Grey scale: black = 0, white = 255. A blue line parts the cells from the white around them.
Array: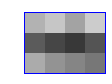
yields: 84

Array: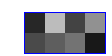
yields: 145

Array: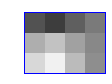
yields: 136

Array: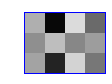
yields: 157

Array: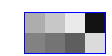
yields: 19

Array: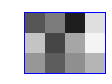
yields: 244
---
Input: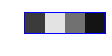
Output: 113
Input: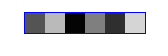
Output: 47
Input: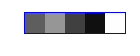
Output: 16
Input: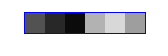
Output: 216
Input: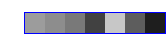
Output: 93
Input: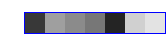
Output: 208
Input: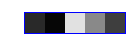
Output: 137
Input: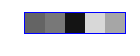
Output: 216
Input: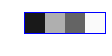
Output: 100
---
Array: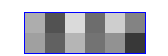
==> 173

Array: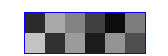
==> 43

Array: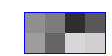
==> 143

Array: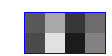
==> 88

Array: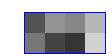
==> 82

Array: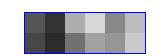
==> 86

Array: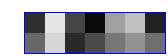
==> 48

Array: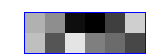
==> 177
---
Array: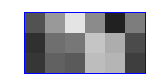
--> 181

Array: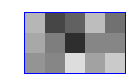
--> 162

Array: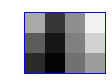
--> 113

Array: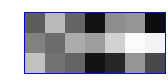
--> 149

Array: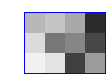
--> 64

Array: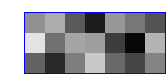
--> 69

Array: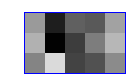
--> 81

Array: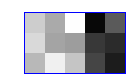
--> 69
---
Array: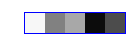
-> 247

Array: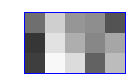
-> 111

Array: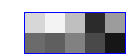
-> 215

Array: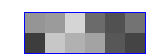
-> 149

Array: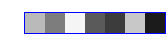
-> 186

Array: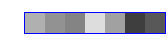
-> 176
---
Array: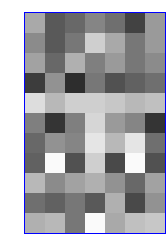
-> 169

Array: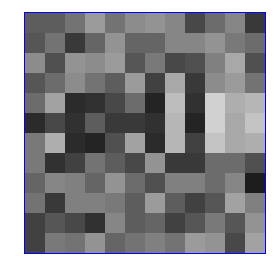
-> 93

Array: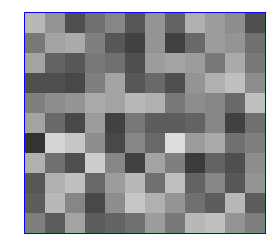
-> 184

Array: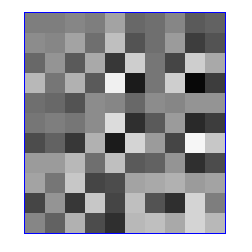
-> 126

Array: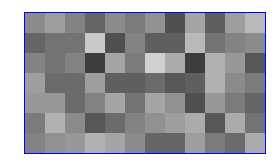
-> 139

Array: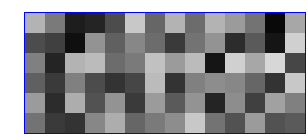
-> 179

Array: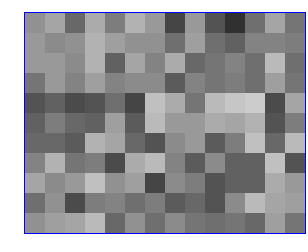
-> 145

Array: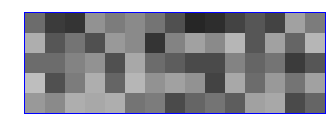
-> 108
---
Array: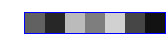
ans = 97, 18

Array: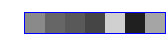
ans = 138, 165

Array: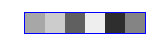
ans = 167, 132

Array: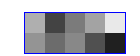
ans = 175, 32

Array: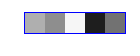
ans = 175, 114

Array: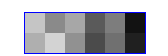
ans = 197, 32

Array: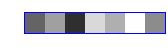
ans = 100, 140
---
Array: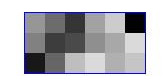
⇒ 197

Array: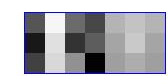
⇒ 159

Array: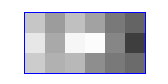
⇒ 107

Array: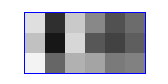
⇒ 129

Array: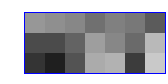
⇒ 201

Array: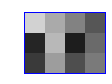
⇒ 122

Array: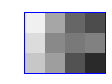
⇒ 42

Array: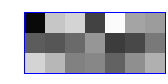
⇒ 176

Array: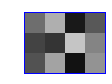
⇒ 147
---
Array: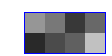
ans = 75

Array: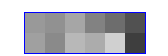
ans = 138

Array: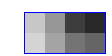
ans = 164

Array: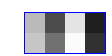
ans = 113

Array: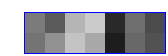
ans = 145

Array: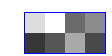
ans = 86
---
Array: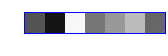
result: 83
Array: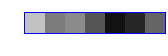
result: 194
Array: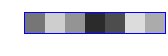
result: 118
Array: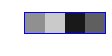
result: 144
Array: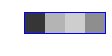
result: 54
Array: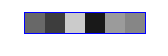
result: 104
